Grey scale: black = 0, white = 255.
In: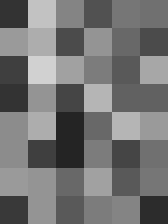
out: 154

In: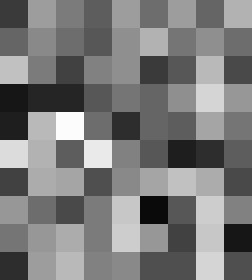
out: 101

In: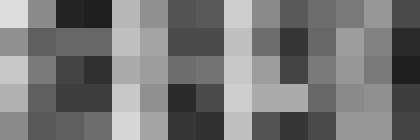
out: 144

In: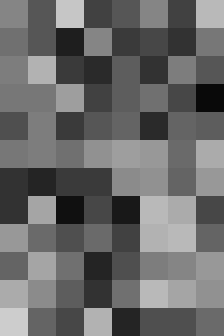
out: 112

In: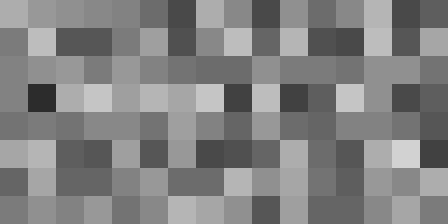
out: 123

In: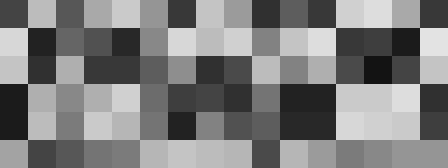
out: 215

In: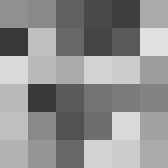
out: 56

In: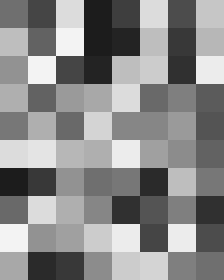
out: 190
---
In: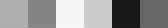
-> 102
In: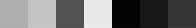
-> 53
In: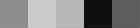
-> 93
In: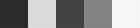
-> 246
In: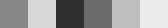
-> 236
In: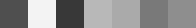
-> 142
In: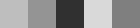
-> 127
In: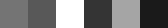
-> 26
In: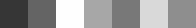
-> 142
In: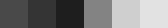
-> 226
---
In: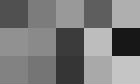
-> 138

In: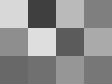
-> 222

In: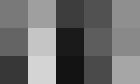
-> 197

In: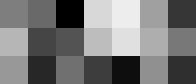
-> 69

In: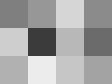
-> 59

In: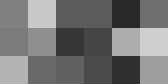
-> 143
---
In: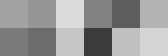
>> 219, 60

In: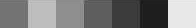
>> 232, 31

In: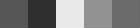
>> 233, 47

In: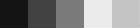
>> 235, 20

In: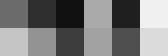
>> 240, 17

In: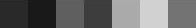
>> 209, 25

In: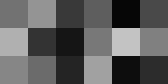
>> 195, 6

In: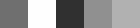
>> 254, 48

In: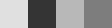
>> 224, 52
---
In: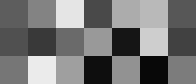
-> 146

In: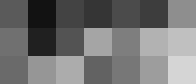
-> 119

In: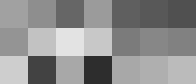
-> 168

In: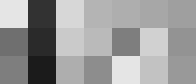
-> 229

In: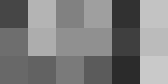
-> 91

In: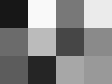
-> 37
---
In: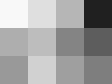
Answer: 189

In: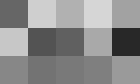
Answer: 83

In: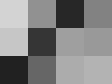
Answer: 53

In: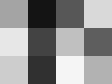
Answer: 67

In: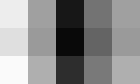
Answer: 154

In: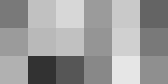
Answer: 185

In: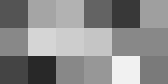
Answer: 213

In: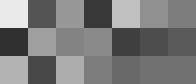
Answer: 159

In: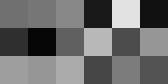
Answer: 5

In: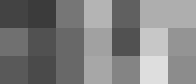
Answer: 81
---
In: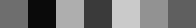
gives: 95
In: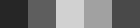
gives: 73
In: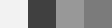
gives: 123
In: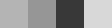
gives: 216
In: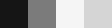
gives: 213
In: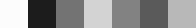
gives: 184
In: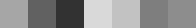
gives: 141
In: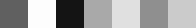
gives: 203
